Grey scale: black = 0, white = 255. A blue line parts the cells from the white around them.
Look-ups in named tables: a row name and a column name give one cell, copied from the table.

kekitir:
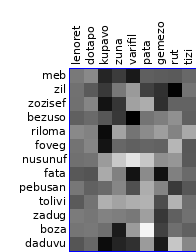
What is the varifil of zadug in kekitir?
120
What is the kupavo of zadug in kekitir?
130
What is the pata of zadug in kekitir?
159
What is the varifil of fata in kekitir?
19
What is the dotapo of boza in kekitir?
120
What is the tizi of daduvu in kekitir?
135
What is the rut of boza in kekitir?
111
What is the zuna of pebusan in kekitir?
134
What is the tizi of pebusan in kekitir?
87
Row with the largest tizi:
riloma

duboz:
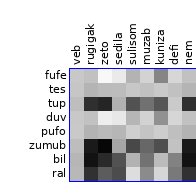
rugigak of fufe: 193
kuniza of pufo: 205
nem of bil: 18
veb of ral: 184
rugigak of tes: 180
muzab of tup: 113

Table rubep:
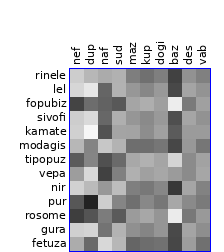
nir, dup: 186
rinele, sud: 177
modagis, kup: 110
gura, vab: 142
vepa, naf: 65
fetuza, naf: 216
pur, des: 138
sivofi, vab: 146
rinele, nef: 205
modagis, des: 152
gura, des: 164

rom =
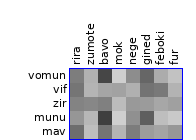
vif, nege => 176
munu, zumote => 183
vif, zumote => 180
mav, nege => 124
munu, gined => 94
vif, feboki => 121
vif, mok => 162
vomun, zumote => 177
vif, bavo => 165
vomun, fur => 194
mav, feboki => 164
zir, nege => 153
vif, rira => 117
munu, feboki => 190
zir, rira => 131
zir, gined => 155
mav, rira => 109
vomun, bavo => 70

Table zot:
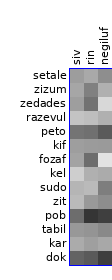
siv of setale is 157
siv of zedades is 158
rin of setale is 169
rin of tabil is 148
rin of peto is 112
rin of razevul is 190
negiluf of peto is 90
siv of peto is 116
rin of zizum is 128
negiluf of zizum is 176
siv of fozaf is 163
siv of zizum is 166
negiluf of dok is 62
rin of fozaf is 109
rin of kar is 159
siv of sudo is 181
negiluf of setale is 142
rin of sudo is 186
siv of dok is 99
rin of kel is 176
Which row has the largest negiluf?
fozaf

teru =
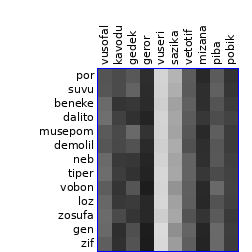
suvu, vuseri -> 210
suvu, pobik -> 54
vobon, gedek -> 85
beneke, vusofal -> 106
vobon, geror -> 29
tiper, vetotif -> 99
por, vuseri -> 212
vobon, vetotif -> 95
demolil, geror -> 42
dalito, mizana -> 55
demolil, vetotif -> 81
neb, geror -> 37
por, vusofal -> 84
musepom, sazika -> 163
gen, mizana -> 38
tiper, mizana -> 55
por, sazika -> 180
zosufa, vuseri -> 206

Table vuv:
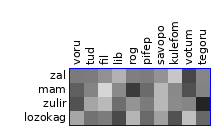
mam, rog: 59
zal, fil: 145
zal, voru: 122
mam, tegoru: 131
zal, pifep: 124
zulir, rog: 148
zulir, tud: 165

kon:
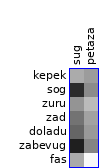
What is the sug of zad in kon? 115
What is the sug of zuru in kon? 148
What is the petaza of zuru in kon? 187
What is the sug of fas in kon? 170
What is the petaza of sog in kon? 139
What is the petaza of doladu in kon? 153
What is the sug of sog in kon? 43
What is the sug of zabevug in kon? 31
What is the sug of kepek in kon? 171
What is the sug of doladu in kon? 101
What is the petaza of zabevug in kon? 132
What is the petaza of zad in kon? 162
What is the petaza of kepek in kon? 156
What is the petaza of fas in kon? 249

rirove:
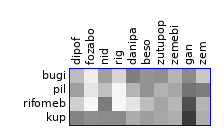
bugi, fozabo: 238
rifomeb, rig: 247
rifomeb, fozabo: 247
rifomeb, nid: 124
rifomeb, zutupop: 164
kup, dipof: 131
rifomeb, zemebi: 183
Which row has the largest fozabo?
rifomeb

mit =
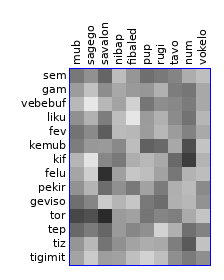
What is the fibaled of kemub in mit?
189
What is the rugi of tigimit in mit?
191
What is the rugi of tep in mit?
210
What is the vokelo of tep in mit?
130
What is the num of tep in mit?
112
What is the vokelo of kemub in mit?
195
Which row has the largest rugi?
tep

